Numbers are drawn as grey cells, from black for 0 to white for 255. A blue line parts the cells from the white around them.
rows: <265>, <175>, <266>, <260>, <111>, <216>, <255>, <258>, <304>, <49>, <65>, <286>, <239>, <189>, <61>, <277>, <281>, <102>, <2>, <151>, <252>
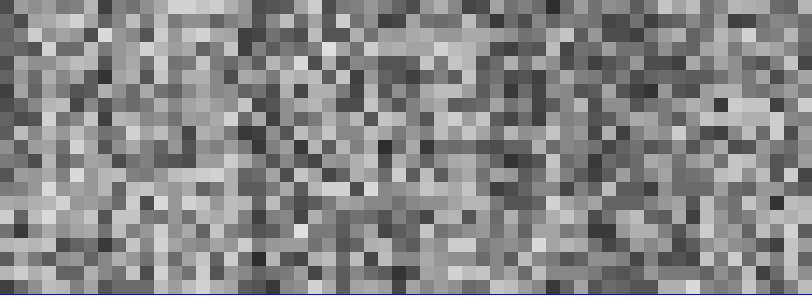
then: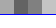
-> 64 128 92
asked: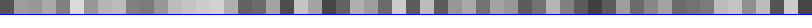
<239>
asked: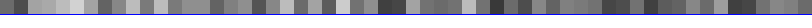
<175>
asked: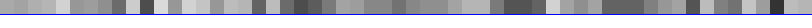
<61>
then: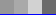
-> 169 64 143

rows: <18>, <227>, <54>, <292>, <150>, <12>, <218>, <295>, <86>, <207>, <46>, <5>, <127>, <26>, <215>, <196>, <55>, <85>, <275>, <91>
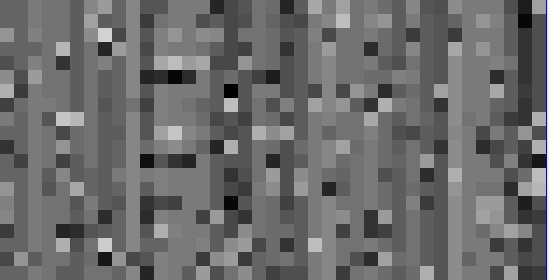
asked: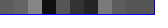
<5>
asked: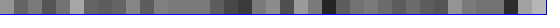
<26>
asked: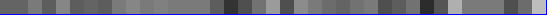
<127>
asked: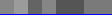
<18>
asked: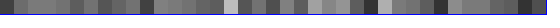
<295>
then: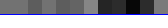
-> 93 108 85

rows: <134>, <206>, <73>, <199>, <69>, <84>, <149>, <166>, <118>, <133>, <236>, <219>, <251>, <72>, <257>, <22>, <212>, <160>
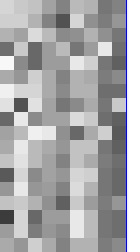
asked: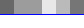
<22>
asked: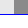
<118>
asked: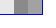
<118>
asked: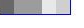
<69>

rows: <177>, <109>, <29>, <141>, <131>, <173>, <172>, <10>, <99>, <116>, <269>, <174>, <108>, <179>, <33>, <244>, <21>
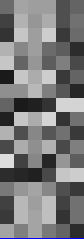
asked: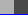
<269>
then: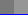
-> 164 135 79
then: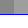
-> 107 93 44

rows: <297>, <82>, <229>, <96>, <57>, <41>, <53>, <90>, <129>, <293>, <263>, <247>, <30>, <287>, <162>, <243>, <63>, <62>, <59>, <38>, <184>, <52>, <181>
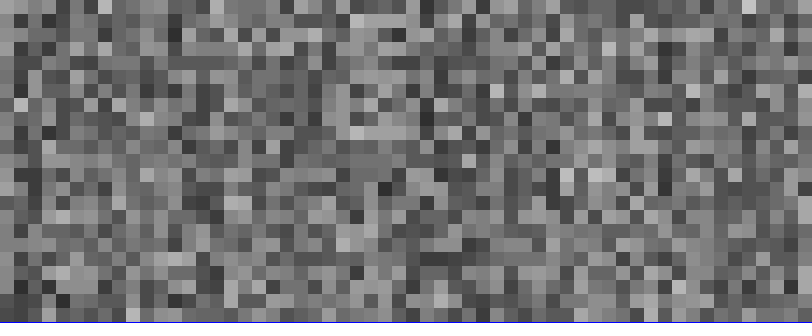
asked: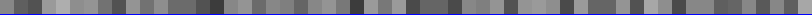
<38>
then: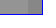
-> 127 142 114
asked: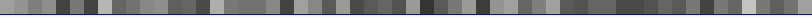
<297>
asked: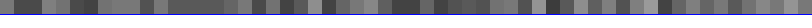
<57>
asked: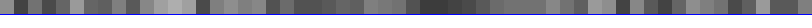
<59>
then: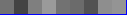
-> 82 120 135
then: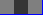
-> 142 167 142

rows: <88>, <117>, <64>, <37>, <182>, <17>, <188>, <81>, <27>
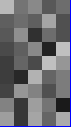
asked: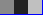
<37>
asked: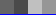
<182>
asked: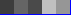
<182>
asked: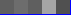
<117>
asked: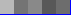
<88>
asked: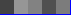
<188>

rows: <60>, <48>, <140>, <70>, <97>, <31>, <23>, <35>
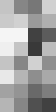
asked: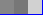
<60>
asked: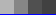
<35>
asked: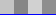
<97>
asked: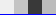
<70>

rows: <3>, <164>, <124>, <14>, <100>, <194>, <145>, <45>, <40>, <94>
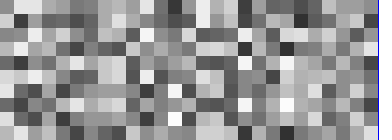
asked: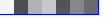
<145>
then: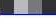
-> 121 128 172
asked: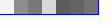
<124>
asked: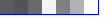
<45>
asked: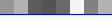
<45>
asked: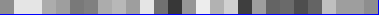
<3>

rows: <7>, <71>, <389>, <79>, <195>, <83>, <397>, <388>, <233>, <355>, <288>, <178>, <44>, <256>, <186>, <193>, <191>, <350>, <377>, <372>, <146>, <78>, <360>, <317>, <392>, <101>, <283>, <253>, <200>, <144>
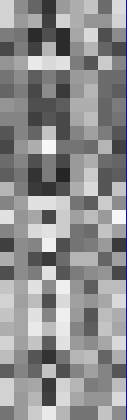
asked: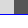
<256>
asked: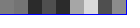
<389>

